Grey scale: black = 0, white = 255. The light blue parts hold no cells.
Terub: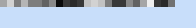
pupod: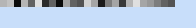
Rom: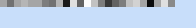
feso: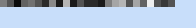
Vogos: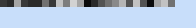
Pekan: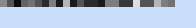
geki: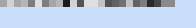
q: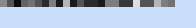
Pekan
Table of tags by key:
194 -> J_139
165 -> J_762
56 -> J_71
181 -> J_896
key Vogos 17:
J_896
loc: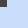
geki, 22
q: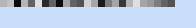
pupod
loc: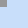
pupod, 21
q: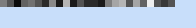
feso

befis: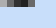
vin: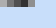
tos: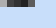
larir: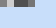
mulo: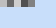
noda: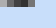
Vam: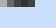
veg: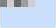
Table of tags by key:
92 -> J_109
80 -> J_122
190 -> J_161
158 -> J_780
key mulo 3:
J_122
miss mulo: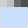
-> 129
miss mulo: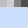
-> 105
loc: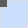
tos, 4
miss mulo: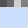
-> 190
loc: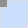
vin, 4
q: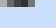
noda

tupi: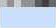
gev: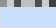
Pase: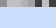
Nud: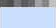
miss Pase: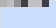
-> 162
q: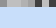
Pase
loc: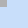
Pase, 3

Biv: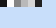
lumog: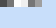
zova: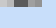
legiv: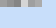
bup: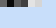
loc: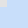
bup, 4
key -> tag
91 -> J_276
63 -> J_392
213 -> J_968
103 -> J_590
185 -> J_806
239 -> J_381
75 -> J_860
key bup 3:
J_392
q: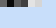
bup
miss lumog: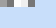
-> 75
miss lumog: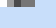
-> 239
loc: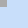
legiv, 5

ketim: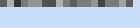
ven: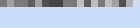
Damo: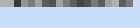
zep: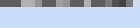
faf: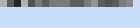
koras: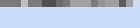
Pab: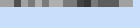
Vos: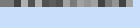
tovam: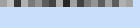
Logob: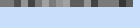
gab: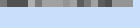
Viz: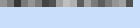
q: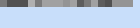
gab
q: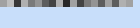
tovam
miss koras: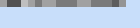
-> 107
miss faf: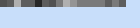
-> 136

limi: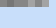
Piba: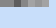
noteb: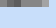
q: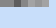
Piba
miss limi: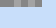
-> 118
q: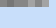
limi
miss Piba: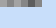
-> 150
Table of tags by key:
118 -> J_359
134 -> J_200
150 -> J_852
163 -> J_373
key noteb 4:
J_200

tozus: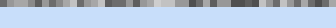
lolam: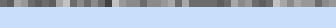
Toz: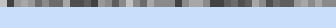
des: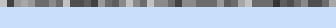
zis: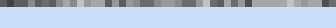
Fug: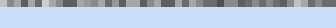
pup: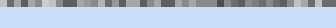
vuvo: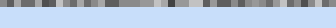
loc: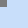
pup, 36
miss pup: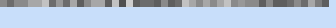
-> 180
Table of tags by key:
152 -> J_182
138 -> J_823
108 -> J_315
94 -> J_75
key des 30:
J_315

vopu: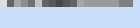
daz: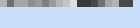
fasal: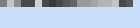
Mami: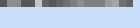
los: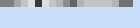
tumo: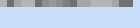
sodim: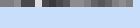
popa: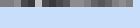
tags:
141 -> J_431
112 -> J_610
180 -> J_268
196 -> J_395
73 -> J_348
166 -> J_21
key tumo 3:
J_268
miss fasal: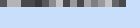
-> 210
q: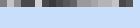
fasal

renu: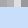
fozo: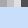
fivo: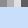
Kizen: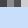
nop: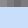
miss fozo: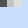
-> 168
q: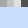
fozo
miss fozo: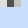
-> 168
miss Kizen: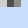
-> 68
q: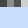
Kizen
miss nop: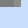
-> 110
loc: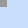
renu, 3

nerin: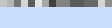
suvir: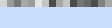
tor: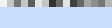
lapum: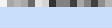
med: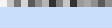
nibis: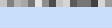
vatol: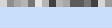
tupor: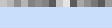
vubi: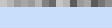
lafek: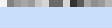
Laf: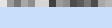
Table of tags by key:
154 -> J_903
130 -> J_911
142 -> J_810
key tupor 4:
J_911
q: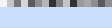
med
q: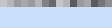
vubi

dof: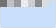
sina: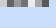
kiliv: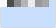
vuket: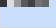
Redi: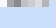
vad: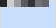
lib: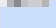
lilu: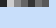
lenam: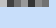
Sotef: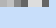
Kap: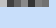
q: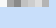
Redi
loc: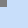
Kap, 5
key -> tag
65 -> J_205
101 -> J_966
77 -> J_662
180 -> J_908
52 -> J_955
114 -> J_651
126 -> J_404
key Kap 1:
J_205

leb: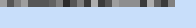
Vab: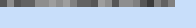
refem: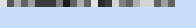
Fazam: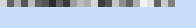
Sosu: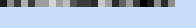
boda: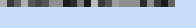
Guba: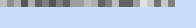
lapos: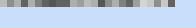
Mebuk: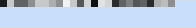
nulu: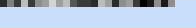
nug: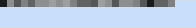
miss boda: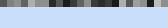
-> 71
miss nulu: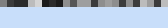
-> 1
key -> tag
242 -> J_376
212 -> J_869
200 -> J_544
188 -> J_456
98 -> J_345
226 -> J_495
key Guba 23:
J_544
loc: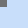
Guba, 22

